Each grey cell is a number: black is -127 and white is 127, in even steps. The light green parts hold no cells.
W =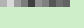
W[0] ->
51
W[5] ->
19
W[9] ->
-28
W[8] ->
-15

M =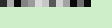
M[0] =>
-84
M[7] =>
-39
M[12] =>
-115
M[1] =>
45

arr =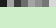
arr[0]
-99
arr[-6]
-68
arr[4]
36

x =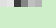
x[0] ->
96
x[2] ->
-67
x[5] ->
52

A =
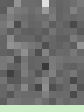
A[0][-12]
-31
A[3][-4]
-22
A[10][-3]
-20
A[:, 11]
[-5, -16, -18, -28, -37, -18, 20, -24, -12, -21, -29, -29, -43, -19, -19]
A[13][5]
-20
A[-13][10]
-24
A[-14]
[-35, 7, -6, -9, -19, -11, 25, -11, -28, -23, 1, -16]
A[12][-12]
-24
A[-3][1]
-9
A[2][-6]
-18
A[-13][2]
-13
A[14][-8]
-16
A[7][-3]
-22
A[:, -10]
[19, -6, -13, -50, -19, -27, 10, -12, -48, -30, -38, -38, -24, -17, -11]
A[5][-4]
-32
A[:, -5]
[-18, -11, -4, -33, -11, -24, -25, -30, -5, -4, 0, -29, -48, -19, -34]
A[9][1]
-25
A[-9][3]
0
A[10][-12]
-30
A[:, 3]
[-18, -9, -18, -13, -30, -24, 0, 15, -11, -5, -3, -20, 8, -20, -17]
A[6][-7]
-14
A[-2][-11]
-40
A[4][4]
-33
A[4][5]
-27
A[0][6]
96
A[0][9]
-22
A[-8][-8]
-18
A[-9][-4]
-29
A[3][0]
-8

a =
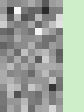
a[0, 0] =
31
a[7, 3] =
64
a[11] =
[42, 51, 25, 5, 22, 21, 21, 66, -10]
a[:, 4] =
[42, -28, -28, 40, -13, 15, 47, 18, 40, 9, -20, 22, 70, -1, -2, -17]
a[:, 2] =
[8, 119, 52, -3, 22, 43, 11, -20, 43, 13, 14, 25, 54, -45, 23, 14]
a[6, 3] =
12
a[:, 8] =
[37, 0, 91, 98, -12, 16, 14, -33, -27, 35, 20, -10, -14, 32, 17, 31]
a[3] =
[77, 15, -3, 3, 40, -22, 17, 65, 98]
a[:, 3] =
[20, -8, -44, 3, 5, 13, 12, 64, -1, 40, 7, 5, -1, 4, 56, 69]
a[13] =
[-8, 55, -45, 4, -1, -15, 28, -5, 32]
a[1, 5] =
-23
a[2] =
[55, -35, 52, -44, -28, 57, -5, -3, 91]
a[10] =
[44, 6, 14, 7, -20, 28, 58, 11, 20]
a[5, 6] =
-14
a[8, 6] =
76
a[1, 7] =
-2
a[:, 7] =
[28, -2, -3, 65, 26, -17, 28, 18, 31, 43, 11, 66, -74, -5, -3, 84]
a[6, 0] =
-27
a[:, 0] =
[31, 18, 55, 77, -20, 7, -27, -1, 24, 33, 44, 42, 14, -8, -7, -13]
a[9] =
[33, 59, 13, 40, 9, 43, 42, 43, 35]
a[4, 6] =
52

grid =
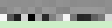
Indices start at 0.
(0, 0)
16
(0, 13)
12
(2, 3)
84
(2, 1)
-41
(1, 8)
6
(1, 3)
14
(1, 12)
25
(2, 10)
-9
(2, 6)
-85
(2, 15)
87
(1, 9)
3
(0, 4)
14
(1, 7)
22
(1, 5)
6
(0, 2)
14
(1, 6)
25
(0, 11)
13
